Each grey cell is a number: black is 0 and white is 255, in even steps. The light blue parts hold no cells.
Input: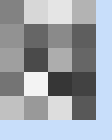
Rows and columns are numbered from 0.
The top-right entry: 179
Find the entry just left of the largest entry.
116
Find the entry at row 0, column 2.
229
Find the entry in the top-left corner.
130
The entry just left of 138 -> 102
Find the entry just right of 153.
221

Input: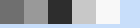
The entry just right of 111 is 153
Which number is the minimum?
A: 45
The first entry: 111

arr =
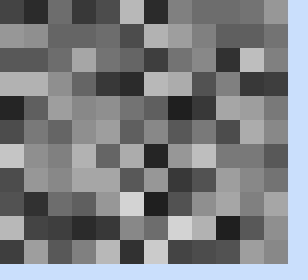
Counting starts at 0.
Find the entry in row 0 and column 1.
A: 42
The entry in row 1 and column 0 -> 151
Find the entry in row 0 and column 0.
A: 68
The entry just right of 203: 68
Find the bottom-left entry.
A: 62
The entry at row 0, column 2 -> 108
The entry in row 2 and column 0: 87
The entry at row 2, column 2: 108
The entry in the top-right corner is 151

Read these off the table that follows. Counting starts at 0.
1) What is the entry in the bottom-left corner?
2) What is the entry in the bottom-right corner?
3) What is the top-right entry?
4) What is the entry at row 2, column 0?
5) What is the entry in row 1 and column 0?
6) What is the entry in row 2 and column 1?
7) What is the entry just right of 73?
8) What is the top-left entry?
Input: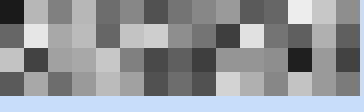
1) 89
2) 123
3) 143
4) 194
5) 103
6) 67
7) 96
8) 26

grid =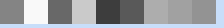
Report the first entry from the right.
147
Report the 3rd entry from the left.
104
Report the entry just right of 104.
202

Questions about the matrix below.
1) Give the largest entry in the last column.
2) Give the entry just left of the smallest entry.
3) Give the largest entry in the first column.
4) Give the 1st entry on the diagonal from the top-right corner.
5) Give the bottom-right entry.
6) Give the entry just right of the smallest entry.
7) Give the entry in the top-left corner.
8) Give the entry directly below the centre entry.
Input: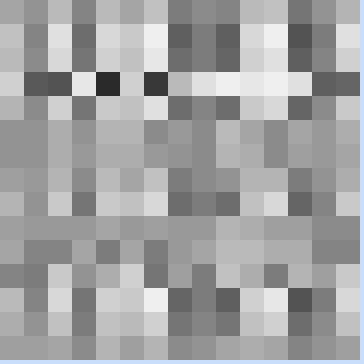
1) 224
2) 231
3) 208
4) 180
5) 159
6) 208
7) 165
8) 109

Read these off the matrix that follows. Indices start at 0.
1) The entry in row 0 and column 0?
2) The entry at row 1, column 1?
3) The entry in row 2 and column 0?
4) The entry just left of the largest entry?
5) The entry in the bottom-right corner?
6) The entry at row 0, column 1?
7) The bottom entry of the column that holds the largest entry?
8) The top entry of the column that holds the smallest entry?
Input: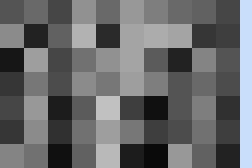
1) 84
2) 34
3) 22
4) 91
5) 34
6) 105
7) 185
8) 126

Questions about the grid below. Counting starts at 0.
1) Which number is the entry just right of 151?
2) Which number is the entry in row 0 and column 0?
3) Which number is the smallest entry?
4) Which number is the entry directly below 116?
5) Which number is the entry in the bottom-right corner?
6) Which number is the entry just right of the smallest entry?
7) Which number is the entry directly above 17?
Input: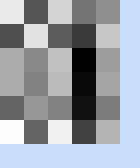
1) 130
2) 234
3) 1
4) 58
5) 180
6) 157
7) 9
